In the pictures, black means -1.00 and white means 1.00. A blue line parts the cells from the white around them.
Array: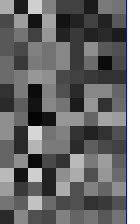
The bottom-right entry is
-0.10
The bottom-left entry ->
-0.67
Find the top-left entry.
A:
0.35
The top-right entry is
-0.10
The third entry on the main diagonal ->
-0.49
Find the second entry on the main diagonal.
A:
0.23
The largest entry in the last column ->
0.23
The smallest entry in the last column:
-0.79
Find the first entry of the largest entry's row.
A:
0.12
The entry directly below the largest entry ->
0.41
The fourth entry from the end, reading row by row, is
-0.21
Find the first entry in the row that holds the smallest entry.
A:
0.12
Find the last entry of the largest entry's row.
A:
-0.37
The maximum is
0.68
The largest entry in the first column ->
0.46
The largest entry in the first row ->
0.62

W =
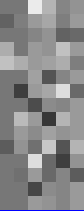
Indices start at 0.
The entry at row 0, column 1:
-0.07
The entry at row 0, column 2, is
0.84
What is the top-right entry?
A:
0.15
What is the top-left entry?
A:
-0.07
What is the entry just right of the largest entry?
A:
0.41
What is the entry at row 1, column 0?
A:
-0.23
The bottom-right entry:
0.21
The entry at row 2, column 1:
-0.07
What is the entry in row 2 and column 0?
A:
-0.07
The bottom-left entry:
-0.07
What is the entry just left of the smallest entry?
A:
0.21
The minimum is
-0.57
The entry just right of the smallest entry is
0.41
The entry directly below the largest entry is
0.21

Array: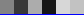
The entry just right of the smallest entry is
0.69
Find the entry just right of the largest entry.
0.52

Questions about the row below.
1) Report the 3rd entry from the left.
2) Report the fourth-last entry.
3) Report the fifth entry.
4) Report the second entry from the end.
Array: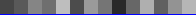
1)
0.04
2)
0.37
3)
0.49
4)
0.15

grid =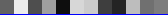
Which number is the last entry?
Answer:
-0.02
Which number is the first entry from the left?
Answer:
-0.23
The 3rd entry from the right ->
0.48
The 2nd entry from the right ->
-0.12
